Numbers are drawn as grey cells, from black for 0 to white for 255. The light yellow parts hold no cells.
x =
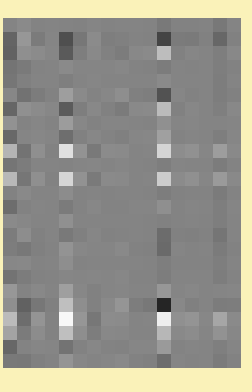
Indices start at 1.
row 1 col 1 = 132
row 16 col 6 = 128
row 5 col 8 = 132
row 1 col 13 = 130
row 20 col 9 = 134
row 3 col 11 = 138
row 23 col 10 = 132
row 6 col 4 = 130
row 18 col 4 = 132
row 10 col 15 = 134
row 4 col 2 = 122
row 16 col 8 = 130
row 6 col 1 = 135
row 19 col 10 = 131
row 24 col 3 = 134
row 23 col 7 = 125
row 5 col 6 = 132
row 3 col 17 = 136
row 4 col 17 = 130
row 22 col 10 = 132
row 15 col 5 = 144
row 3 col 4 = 134
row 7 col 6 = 126
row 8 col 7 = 130
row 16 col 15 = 130
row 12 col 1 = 184
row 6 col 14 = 130
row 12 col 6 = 146
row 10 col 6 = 147
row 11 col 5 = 131
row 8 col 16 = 132
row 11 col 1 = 117
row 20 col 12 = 151
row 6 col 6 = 138
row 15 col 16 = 126
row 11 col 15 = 132
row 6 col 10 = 128
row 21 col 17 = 125
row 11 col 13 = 133

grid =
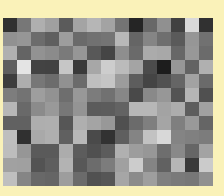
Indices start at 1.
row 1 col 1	49
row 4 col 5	198
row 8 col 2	97
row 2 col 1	145
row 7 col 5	119
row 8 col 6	175
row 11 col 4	94
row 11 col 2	160
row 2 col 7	113
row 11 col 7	108
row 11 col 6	88
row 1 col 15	49
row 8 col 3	174
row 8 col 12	165
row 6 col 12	151
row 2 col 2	150
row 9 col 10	132
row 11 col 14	57
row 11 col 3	83
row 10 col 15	163
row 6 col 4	146
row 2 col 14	150
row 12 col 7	81
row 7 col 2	105
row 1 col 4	160
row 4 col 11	75
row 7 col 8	92
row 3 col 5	122
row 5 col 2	174
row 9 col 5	96
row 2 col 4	95
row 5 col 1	61
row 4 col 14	99
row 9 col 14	128
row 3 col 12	168

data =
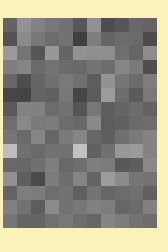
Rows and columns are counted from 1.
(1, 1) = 99
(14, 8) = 125
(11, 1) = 104
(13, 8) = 102
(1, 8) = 78
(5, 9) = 117
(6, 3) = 100
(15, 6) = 110
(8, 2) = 136
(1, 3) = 130
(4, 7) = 116
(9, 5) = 122
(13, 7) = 115
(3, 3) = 86
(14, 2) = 114
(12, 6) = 132
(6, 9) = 108
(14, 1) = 128
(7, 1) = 90
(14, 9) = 102
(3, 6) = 145
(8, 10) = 106
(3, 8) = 142
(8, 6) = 104
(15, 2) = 101
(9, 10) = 122
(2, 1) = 83
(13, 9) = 108
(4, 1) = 126
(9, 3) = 134
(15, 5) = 120
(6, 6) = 70
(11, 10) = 94
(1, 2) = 146
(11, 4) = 126
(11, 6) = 111
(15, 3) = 101
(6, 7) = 91

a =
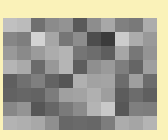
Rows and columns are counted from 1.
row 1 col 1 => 192
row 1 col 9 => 128
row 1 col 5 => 147
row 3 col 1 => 153
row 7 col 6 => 139
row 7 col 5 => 122
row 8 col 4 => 143
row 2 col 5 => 118
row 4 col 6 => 94
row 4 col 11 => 159
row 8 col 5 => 103
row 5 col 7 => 162
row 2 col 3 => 211
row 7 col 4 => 102
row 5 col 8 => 164
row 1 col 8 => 168
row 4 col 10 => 101
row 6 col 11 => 95
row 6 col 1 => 98
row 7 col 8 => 201
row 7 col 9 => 87
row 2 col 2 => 126
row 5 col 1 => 95
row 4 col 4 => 152
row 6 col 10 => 108
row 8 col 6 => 106
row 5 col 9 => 108

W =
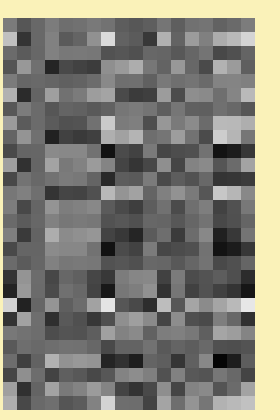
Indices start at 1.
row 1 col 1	123
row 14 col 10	62
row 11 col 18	163
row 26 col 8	87
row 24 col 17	78
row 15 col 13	87
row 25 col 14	96
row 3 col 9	86
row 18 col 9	86
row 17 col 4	139
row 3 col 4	129
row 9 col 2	148
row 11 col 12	143
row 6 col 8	164
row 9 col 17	181
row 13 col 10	162
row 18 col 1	107
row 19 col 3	108
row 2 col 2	52
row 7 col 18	86
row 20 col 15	82
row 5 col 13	111
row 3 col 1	107
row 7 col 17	104
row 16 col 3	99
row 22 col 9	143
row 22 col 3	110
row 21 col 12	189
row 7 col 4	86
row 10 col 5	136
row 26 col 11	127
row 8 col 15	107
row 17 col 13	76
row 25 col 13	53
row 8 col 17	184
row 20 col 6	104
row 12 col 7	100
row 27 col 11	73
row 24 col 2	110
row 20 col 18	22

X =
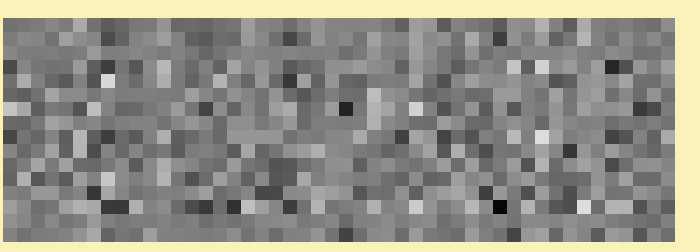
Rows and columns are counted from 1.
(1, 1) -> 114
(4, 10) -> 87
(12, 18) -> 98
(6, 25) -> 110
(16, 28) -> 140
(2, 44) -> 114
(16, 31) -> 121
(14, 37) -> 118
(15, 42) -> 135
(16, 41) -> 148
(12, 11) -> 136
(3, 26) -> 122
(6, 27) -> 189
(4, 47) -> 128
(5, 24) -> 149
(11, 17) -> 154
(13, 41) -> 78
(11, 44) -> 74
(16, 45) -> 147
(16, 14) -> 126
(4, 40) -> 140
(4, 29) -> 98
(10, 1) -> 133
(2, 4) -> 115
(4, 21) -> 90
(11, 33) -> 108
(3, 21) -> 133
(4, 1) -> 75
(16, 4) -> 125
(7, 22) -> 106
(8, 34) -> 106
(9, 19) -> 150
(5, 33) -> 135
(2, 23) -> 149
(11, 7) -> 104
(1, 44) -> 121
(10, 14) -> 124
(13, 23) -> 166
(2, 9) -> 99
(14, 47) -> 122

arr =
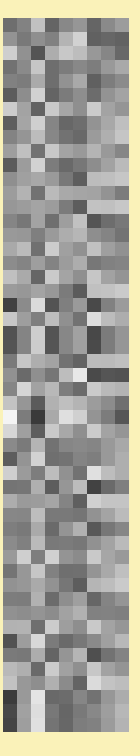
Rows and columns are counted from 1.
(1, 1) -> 110
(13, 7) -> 163
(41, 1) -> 146
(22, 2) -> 158
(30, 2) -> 159
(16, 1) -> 153
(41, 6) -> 93
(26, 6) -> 232
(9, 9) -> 197
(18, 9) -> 132
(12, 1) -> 143
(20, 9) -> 202
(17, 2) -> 187
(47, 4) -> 203
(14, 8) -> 192
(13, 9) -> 124
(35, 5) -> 132
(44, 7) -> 201
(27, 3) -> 162
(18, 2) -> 132
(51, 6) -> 125
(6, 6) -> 142
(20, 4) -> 152
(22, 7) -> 221
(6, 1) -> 92
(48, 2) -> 152
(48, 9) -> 189
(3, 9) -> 104
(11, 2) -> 156
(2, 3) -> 143
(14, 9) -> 199
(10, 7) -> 180
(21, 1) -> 65
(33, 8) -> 189
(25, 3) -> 174
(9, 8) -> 175
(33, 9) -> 174

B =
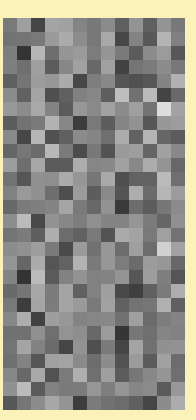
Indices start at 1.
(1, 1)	121
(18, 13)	104
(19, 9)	148
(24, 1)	116
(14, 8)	146
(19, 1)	132
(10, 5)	122
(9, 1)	137
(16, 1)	116
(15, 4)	146
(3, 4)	110
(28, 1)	87
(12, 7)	119
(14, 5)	165
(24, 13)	146
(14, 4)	132
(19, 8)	131
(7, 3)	168
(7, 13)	162
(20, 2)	117
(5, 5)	171
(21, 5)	164
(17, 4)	122
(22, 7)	134
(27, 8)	126
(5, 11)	87
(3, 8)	149
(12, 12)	187
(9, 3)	181
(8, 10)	146
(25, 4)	160
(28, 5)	148
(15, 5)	135
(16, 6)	98
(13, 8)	137
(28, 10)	96
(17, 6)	155

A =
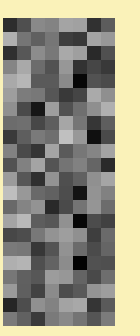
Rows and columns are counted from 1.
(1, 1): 45
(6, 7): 170
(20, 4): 139
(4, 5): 151
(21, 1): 37
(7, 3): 22
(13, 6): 19
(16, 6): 144
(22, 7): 85
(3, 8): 80
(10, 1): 130
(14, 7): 149
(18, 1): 175
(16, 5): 158
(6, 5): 57
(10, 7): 133
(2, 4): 118
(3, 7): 41
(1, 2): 79
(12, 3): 47
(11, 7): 101
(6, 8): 143
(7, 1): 144
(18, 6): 2
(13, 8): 129
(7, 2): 74
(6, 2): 124
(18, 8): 79
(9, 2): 94
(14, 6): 116
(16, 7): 62
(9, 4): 111
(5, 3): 90
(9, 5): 192
